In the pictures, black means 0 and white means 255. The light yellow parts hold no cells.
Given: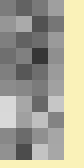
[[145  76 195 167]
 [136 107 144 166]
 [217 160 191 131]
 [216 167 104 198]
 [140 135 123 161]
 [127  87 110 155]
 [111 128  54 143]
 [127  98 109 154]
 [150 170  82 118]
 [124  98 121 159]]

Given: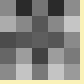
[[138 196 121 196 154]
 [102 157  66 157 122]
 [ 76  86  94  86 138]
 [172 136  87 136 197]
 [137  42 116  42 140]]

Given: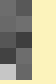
[[198 102]
 [ 67 108]
 [ 86  62]
 [104 110]
 [109  88]]

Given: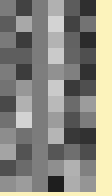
[[143 155 125  30 172 149]
 [ 79 107 125 143 177 128]
 [164  83 125  85 110  76]
 [141 113 124 182  55  50]
 [113 210 124 155  81 123]
 [ 72 176 124 186 107 155]
 [116 152 124 203  57  79]
 [123  60 125 145 129  50]
 [ 93  94 124 202 100  79]
 [121  60 124 179  98  42]
 [ 91 168 124 211  67 116]
 [123  67 124 176  92  47]]

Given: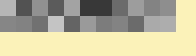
[[134 129 113 196  99 154 123 131 107 170 173]
 [182  81 144  91 162  56  56 107 157 131 141]]

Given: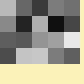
[[ 75 196 199 124  95]
 [ 94  87 148 160 231]
 [137  35 175  16  69]
 [185 103  57 123 112]]
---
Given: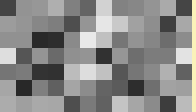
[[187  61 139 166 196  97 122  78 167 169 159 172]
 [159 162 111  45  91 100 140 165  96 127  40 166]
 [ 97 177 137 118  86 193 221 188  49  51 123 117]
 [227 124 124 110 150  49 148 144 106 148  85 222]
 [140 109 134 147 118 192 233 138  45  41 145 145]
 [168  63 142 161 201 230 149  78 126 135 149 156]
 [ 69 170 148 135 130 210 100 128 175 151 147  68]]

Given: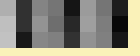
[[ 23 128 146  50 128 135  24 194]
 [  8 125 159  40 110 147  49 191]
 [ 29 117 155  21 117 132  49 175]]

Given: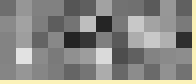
[[114 145 106 140 104 172 117 101 124 134 150 133]
 [141 138 131  96  77 218 157 144 122 139 226 131]
 [ 46 176 200 173  89 127  54  36 136 100 158 131]
 [122 150 163 200 121  37 190 116  93 126 162 138]
 [ 96 151  90 112 114 162  95  85 129 129 150 110]]

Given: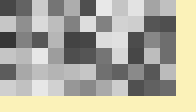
[[107  97  80 205 169 137 151 209 231 193 207]
 [187  87 138  97 112 198 187 180 190 168  92]
 [110 189  71 215 117  85  78 157 231 186 197]
 [110 135  76 224 220  70  67 182  87 129  54]
 [ 79  85 206 210 129 221 129 189 218 143 198]
 [192 164 227 197 232  79 173 117 203  99  71]]

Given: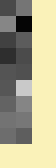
[[ 94 109]
 [119 115]
 [133  99]
 [201  86]
 [ 80  84]
 [ 75  46]
 [ 92  65]
 [  5 134]
 [117  74]]

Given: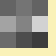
[[ 61  77 107]
 [210 131 163]
 [ 99 116 100]]

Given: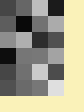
[[223 119 106  81]
 [ 76 202 112  70]
 [163 120 118  13]
 [ 80  45 175 142]
 [171 114   9  93]
 [ 27 189 102  70]]

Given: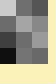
[[105 116  15]
 [154 109  63]
 [136 165 108]
 [ 85 111 203]]

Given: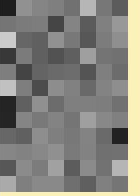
[[117 128  95 111 137 137 127 170]
 [181 114 139  92 161 124 139  87]
 [113 112 130 122 144 136 130 134]
 [ 34 106 131 120 127 142  96 103]
 [128 136 159 117 131 121 133  37]
 [113 125 127 127 108 144  96  36]
 [142 131 105 129 141  76 126 193]
 [108 127  84 109 106 100  68 126]
 [113 116 159  95  82  96 123  56]
 [143 124  87 120 145  96 102 203]
 [152 128  91 132  69 125 123 117]
 [ 92 119 182 113 127 133 145  30]]
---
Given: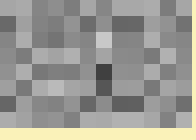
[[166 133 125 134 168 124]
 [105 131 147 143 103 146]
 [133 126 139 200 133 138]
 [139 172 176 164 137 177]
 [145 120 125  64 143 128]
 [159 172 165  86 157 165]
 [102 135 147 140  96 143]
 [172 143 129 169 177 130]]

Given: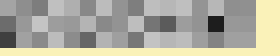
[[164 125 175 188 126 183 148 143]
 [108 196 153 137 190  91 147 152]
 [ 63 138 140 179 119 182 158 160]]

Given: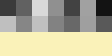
[[ 59 217  66  19]
 [191 192 104  89]]

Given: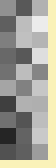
[[145 177]
 [ 95 236]
 [127 180]
 [104 222]
 [113 133]
 [165 198]
 [ 63 175]
 [113 189]
 [ 37 201]
 [ 81 156]]

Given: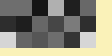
[[110  21  31]
 [ 45 103 123]
 [213  86  52]]

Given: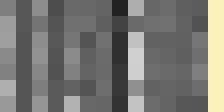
[[127 141 105 100 174 108  92]
 [157 116 112  95 106 113  82]
 [159 141 118 113 193  98 118]
 [138 146 139 107 208 101 111]
 [129 135 129 106 207 106 127]
 [175 126  98 110 144 101 109]
 [153 149 178 102 195 100  86]]
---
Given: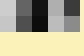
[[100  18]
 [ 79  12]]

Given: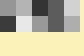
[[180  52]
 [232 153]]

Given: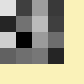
[[ 63 157]
 [114 187]]

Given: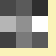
[[ 90  47]
 [144 254]]

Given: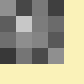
[[ 71 121]
 [199 124]]

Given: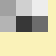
[[208 237]
 [ 55 108]]

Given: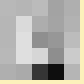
[[180 187]
 [218 173]]
